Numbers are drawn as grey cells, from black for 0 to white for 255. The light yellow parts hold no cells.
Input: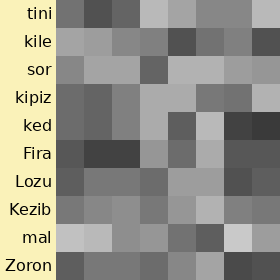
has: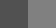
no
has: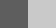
yes
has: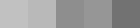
yes
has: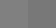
yes
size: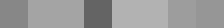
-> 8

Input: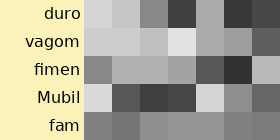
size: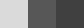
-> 3
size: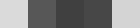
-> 5
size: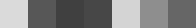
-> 7
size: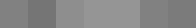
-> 7
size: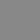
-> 1
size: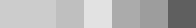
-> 7
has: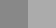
no

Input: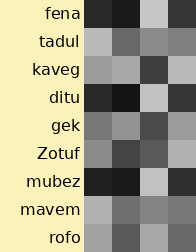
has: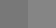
no
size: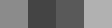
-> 4
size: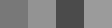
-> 4
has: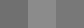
no
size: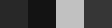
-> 4
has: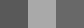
yes

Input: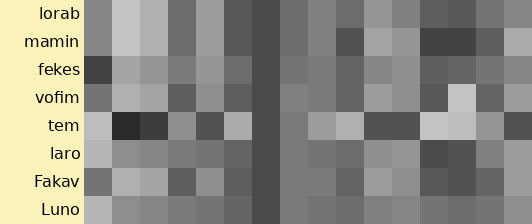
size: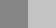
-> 2
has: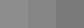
yes
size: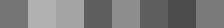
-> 8
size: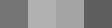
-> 4
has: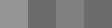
no

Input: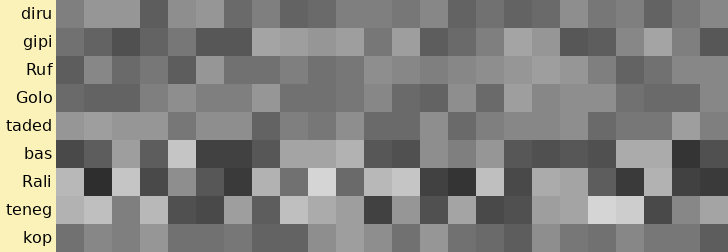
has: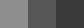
yes
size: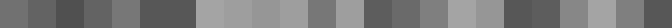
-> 24
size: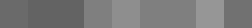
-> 9
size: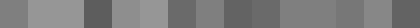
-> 15
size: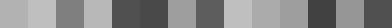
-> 14

